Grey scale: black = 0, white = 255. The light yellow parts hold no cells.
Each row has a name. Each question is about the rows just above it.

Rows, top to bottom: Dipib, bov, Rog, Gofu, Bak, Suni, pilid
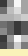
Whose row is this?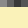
Bak
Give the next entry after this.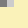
[124]

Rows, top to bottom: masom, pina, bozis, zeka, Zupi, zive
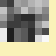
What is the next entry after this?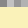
[136]
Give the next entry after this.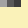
[44]
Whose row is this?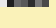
Zupi
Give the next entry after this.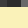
[120]
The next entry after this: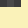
[151]
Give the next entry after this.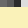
[248]

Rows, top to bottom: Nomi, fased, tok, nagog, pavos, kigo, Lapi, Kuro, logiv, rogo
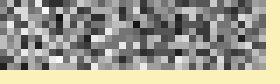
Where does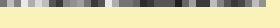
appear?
Kuro
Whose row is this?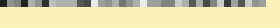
rogo
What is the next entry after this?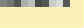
[159]
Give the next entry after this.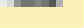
[189]
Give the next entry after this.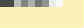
[116]
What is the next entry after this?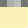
[46]

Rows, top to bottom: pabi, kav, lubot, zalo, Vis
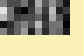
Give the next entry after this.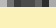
[87]
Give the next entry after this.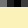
[143]
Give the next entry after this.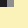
[45]
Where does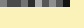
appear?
pabi

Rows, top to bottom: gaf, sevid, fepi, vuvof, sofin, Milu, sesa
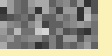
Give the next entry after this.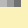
[97]
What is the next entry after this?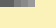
[138]
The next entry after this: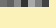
[154]
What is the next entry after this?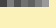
[97]
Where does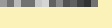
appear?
sofin
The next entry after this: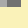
[97]

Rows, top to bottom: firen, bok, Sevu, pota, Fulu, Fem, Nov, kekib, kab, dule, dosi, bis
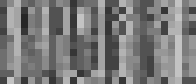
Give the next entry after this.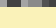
[138]
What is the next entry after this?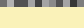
[66]
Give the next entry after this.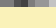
[125]

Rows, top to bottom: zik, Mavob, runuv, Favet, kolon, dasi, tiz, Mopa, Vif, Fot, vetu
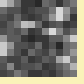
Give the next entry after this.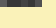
[105]
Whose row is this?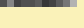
Fot
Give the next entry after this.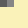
[202]

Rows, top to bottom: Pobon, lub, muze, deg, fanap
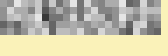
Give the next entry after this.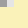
[116]
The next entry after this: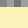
[213]

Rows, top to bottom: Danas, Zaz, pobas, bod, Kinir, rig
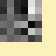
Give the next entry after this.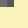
[70]
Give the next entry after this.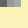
[11]
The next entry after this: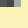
[139]

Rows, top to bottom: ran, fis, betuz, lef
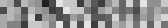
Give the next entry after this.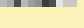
[115]
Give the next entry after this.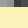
[228]
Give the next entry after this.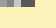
[101]

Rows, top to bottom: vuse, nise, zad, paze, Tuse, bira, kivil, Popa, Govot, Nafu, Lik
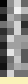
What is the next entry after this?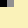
[212]
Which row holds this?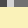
Lik
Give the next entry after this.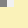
[186]

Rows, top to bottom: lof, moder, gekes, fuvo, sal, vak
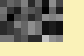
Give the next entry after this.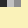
[128]
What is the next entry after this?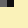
[142]
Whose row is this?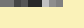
vak
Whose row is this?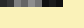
fuvo
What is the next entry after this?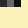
[142]

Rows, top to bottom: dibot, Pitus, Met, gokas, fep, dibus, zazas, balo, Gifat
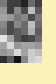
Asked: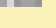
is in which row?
zazas
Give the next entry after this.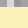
[163]
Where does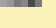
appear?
Met

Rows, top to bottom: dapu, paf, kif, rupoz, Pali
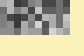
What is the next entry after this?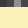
[183]
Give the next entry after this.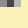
[171]
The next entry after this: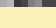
[112]
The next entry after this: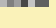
[112]
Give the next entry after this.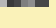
[112]

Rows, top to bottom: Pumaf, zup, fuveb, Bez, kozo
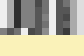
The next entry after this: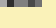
[238]
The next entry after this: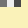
[86]
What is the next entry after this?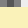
[86]

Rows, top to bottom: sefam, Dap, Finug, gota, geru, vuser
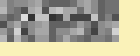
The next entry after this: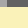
[113]
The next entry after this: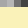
[140]
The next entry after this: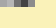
[128]
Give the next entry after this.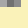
[154]
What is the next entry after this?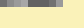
[128]
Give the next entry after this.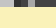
[196]
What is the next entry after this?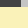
[98]

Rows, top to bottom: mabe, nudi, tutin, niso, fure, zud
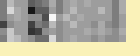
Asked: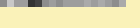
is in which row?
fure
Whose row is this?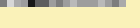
nudi
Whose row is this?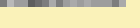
mabe
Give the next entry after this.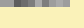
[170]
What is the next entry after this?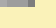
[170]

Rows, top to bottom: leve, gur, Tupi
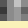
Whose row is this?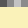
leve
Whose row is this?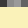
gur
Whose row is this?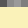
Tupi
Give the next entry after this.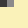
[154]

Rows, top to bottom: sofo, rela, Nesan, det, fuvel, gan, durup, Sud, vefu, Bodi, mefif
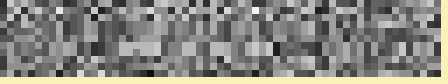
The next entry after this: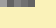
[85]
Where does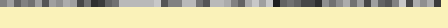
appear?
durup
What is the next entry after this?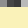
[200]
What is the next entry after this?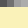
[113]
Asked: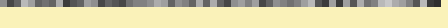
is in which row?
det

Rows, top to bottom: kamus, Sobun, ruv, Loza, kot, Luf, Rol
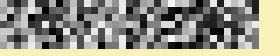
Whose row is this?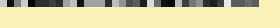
ruv
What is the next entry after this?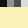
[106]
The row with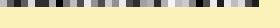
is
kamus

